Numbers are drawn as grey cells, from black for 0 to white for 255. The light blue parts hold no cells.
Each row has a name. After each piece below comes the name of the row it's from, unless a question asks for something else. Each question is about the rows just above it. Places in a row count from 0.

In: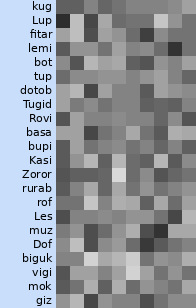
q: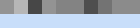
giz
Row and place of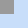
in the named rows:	Dof, 4
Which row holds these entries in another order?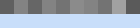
bupi
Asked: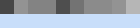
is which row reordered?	giz
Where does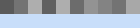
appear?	mok
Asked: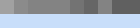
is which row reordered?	kug

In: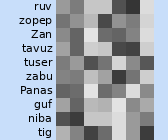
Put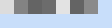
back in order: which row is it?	Zan
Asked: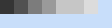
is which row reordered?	ruv
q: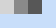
tuser
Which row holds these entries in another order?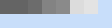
Zan
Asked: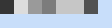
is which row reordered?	ruv

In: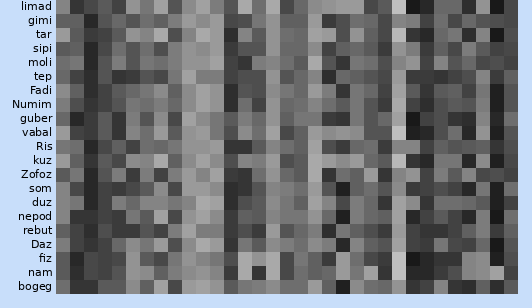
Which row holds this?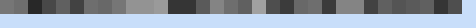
Ris
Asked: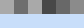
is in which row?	limad
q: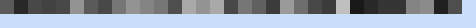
fiz
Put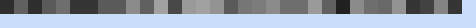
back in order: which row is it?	bogeg
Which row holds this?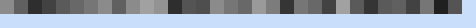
Fadi

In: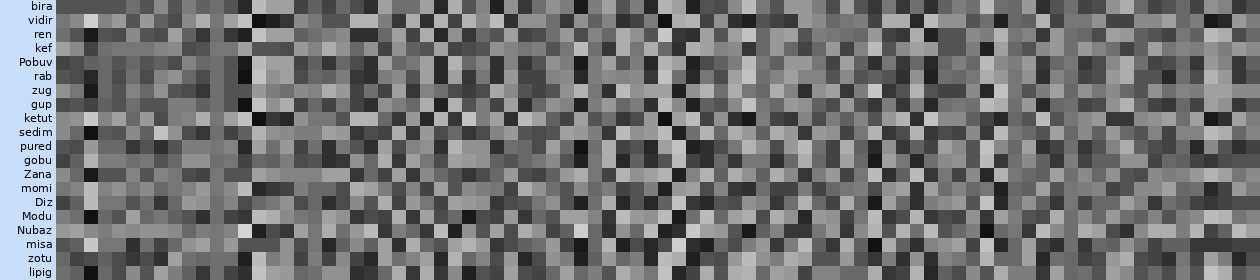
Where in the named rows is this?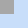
zug, 31
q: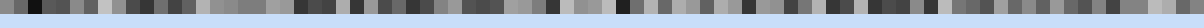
sedim
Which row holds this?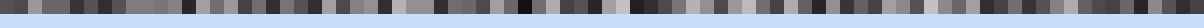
pured
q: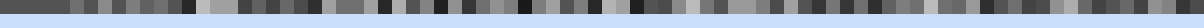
bira
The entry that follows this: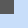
[83]
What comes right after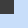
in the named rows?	[75]

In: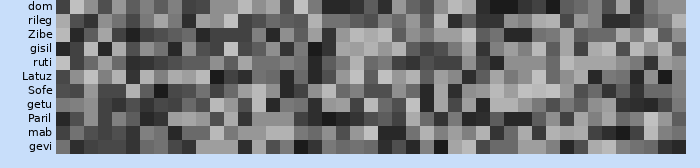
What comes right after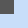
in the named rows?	[178]
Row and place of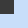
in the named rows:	mab, 34
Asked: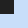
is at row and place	Zibe, 5
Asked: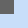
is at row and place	dom, 25
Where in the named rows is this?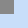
Latuz, 28

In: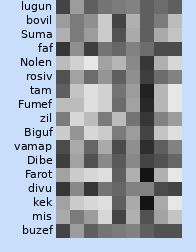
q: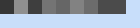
faf
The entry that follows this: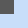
[137]

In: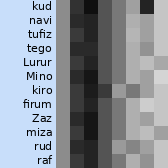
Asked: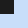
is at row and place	kiro, 2
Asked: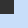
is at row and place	kud, 1

